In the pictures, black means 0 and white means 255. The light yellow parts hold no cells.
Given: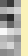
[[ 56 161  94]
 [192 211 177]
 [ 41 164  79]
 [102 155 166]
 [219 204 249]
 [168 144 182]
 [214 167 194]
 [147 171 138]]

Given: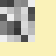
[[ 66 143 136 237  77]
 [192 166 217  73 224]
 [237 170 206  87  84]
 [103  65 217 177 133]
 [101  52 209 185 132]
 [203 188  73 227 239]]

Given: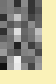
[[128  47 139  52 101 114]
 [125 109 120  53  83 116]
 [138 196 125  70  97  48]
 [ 87 115  87 141 100 127]
 [129 223 104 121 190  48]
 [113 175  97 116 166  97]
 [119  33 138  63 107 131]
 [100  82 129 136  73 155]
 [158 238 104 102 142  68]
 [165 231 143  69 152  15]]

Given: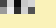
[[211  11 200 213  71]
 [237  46 210  82 154]]

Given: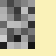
[[ 71 110 131 154 125]
 [110  56 191  63 174]
 [141  77 131 170 181]
 [189 187 166  48 104]
 [ 85 133  89 119 165]
 [ 81  29 161  82 207]
 [187 169 186  21  31]]

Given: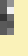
[[148  93]
 [239  92]
 [107  52]
 [ 85  89]
 [125  90]]

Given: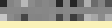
[[132 141 184 139 129 135 130  40 133  37 103 175 107 130  82  40]
 [136 136 132 135 136 135 137 133 136 135 134 133 134 136 136 134]
 [139 129  70 133 132 134 140  72 134  60  97 180 166 139 173 197]]

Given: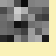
[[149  76  10 128 133 132 157]
 [111 204 175 106 106  86  75]
 [130 186 108 150  72  60 110]
 [ 95  17  31 111 121 131 106]
 [101  89  63 157  94 143 109]
 [ 25 140 100 159 171  26  41]]

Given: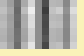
[[157 112 169 213 141  77 183 180 136 200 182]
 [167 105 188 237 142  61 194 205 146 220 191]
 [158 110 170 219 141  75 185 182 137 205 181]
 [161 106 172 221 141  73 190 187 139 207 186]
 [157 113 165 209 142  77 180 175 135 202 179]
 [155 115 163 207 142  86 179 174 135 199 176]
 [162 108 180 228 141  72 186 191 142 209 190]]
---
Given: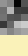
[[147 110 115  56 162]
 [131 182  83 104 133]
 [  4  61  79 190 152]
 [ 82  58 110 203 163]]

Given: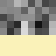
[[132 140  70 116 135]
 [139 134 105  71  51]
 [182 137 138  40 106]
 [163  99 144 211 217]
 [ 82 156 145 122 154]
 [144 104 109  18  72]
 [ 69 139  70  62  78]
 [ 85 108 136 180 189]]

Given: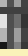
[[180  64 227 227 180 180  23]
 [ 81  64  79  79  81  81  81]
 [158  64 108 108 158 158 129]
 [ 66  64  52  52  66  66  56]]

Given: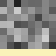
[[ 87 179 107 181 108 139 143]
 [144 136 148 184 162 114  81]
 [ 33 202 145  79 176 187  53]
 [111 130 160  88 162 158  82]
 [104 151 119 107 100 122 157]
 [105 120  70 126 131 162 168]
 [133 134 130  90 189 205 122]
 [116  91 138 111 103  95  53]]

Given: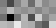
[[125 143 111 185]
 [ 71 186   3 177]
 [132 154 115 234]
 [168 144 183 178]
 [108 157  77 172]
 [180 135 208 114]
 [139 154 133  89]
 [155 138 163 213]]

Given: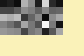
[[ 22  71 187 131 151]
 [ 31  70 173 112 143]
 [ 13  92 189  85 138]
 [178 141  56 165  70]
 [141 126 100 119 119]
 [ 30  96 137  80 134]
 [215 136  11 248  32]
 [ 42  98 141 122  89]
 [ 18 103 168  19 166]]
